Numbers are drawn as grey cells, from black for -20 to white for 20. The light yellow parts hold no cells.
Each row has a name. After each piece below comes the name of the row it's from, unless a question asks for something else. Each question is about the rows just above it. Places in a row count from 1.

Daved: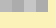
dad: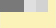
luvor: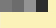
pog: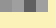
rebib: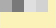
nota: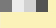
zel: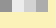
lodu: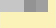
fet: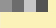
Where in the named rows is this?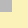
Daved, 1
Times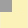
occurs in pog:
2
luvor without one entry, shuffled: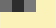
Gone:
[3]

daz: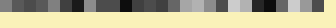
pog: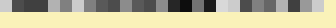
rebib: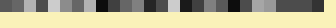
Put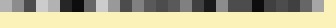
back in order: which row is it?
daz
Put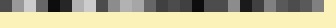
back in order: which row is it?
daz
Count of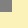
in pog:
3
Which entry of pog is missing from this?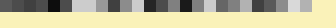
[-2]

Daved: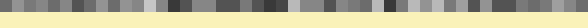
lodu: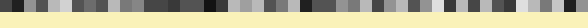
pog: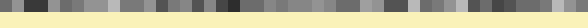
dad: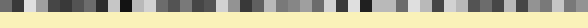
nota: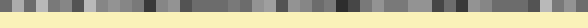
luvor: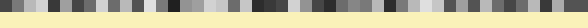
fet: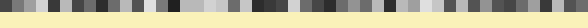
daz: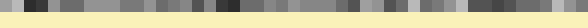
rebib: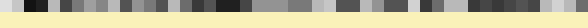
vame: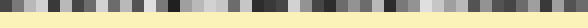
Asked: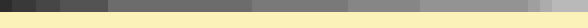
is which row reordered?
nota
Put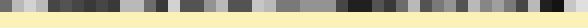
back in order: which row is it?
rebib
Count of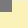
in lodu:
4
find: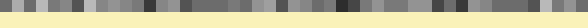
nota
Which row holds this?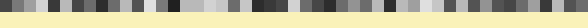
fet
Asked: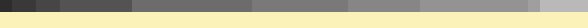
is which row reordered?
pog
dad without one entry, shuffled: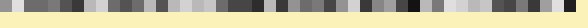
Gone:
[-5]

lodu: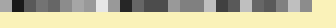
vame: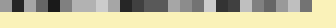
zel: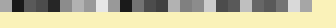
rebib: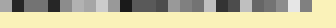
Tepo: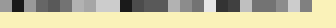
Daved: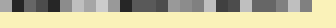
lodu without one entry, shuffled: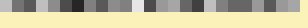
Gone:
[-16]
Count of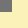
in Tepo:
4
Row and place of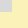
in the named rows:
zel, 25

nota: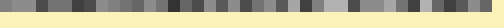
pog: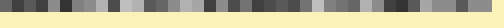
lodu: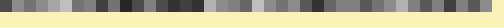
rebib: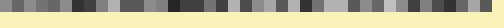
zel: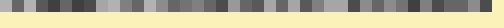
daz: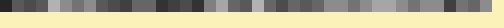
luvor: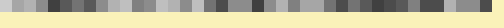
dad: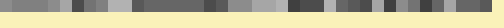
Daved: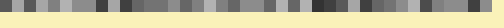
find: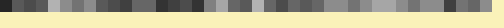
daz
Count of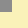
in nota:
10
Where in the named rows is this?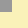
zel, 20
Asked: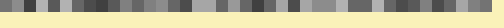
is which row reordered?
zel
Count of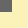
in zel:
10

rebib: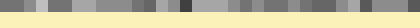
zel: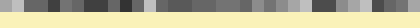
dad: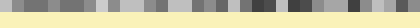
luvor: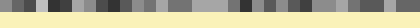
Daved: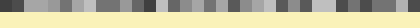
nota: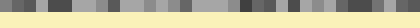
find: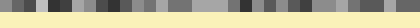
luvor
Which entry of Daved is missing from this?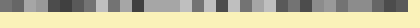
[8]
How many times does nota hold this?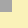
13
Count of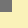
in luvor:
5
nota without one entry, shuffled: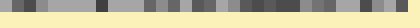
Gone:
[0]

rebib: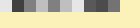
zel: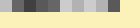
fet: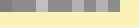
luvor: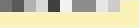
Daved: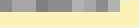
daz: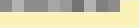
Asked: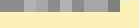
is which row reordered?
Daved
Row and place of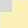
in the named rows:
luvor, 4
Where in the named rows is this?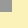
daz, 6
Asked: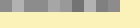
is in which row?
daz
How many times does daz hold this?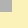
2

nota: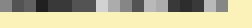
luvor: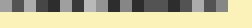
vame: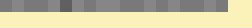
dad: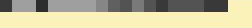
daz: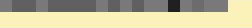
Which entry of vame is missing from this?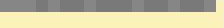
[-5]
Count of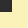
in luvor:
4
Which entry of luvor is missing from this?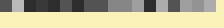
[-9]
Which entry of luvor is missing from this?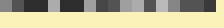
[3]
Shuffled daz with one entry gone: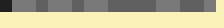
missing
[-3]
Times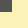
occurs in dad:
5

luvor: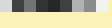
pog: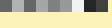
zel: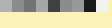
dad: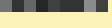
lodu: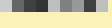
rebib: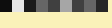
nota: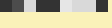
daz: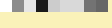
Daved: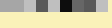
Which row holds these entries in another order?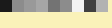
zel
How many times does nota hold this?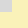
3
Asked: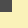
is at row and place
nota, 2
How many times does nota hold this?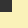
4
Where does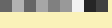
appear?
pog

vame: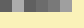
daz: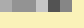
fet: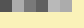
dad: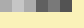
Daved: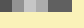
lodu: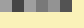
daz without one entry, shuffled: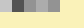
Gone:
[1]
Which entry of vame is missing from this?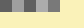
[-3]
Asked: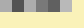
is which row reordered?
fet
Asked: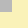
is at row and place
fet, 5

